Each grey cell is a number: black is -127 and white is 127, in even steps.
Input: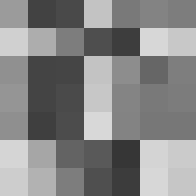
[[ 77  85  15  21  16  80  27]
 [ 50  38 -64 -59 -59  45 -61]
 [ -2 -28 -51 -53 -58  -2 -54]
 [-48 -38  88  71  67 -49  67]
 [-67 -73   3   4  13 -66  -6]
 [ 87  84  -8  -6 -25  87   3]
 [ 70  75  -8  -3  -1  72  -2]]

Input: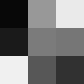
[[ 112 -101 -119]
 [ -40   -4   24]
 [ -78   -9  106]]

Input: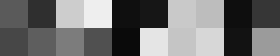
[[ -56  -37]
 [ -33  -80]
 [  -3   77]
 [ -47  110]
 [-117 -112]
 [ 101 -105]
 [  69   73]
 [  87   61]
 [-109 -113]
 [  27  -73]]

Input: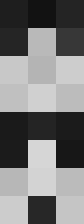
[[  76   55 -100 -101   64   72  -90  -97]
 [ -88   83   86  -91   80   52   57 -109]
 [  69   59 -104 -100   60   77  -72  -91]]

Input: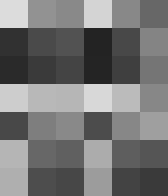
[[ 47  53 -55  77 -85 -78  92]
 [-50 -24  -1  56 -69 -53  18]
 [-56 -31   9  54 -59 -45   9]
 [ 28  44 -51  88 -91 -92  84]
 [-60 -33   7  59 -64 -55   8]
 [-69 -42  31   7 -10   4 -24]]

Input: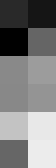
[[ -25   67    8    9 -126  -86]
 [ 108  104   20   28  -26 -106]]
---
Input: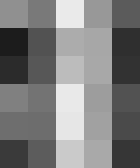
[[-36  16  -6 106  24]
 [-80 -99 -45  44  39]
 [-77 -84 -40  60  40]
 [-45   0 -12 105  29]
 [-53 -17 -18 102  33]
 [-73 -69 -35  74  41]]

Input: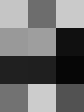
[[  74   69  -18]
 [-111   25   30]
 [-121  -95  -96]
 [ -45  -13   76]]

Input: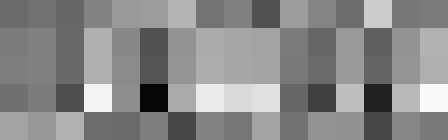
[[  -4  -20  -14  -24    3   25   28   52  -12    1  -46   28    4  -19
    76   -8]
 [  50   -4    1  -23   47    7  -46   19   43   37   35   -4  -25   25
   -32   19]
 [  47   -1    0  -22   47   11  -41   21   45   39   35   -7  -20   26
   -27   21]
 [ 121  -15   -4  -49  115   14 -121   42  106   89   96  -25  -63   62
   -94   57]
 [  -5   35   24   49  -18  -21   -1  -56    3   -9   36  -14   19   17
   -56    6]]

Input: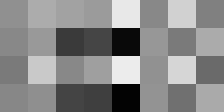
[[   0   16   44   34   27  104    8   81]
 [  43    8   25  -69  -58 -118   23   -5]
 [ -21   -5   73    8   31  108   17   86]
 [  42    7   15  -59  -64 -124   19  -15]]

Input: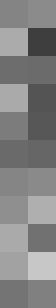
[[ 11   4]
 [-65  43]
 [-20 -18]
 [-43  42]
 [-40  -3]
 [-25 -21]
 [ 10   5]
 [ 47  15]
 [-14  42]
 [ 71  34]
 [  0 -11]]

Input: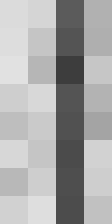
[[ 49  91  85 -36]
 [ 47  93  69 -43]
 [ 70  97  54 -66]
 [ 51  78  88 -43]
 [ 36  62  74 -46]
 [ 82  87  69 -52]
 [ 78  56  78 -49]
 [ 65  81  94 -51]]

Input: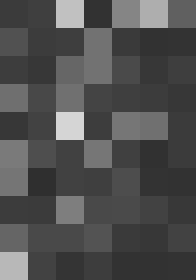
[[-31 -68 -64  65 -77   5  46]
 [-76 -46 -67 -65 -13 -69 -77]
 [-65 -66 -72 -25 -13 -53 -72]
 [-72 -16 -55 -15 -59 -64 -67]
 [-68 -72 -61  85 -66  -9 -15]
 [-68  -5 -49 -62  -9 -63 -78]
 [-77 -10 -80 -62 -64 -50 -76]
 [-71 -67 -68  -1 -54 -53 -61]
 [-61 -26 -54 -54 -44 -69 -72]
 [-76  56 -61 -75 -66 -77 -77]]

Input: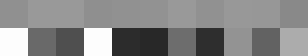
[[  9  16  25  25  15  17  18  25  17  24  23]
 [ 44 125 -22 -48 125 -83 -87 -18 -81  19 -29]]
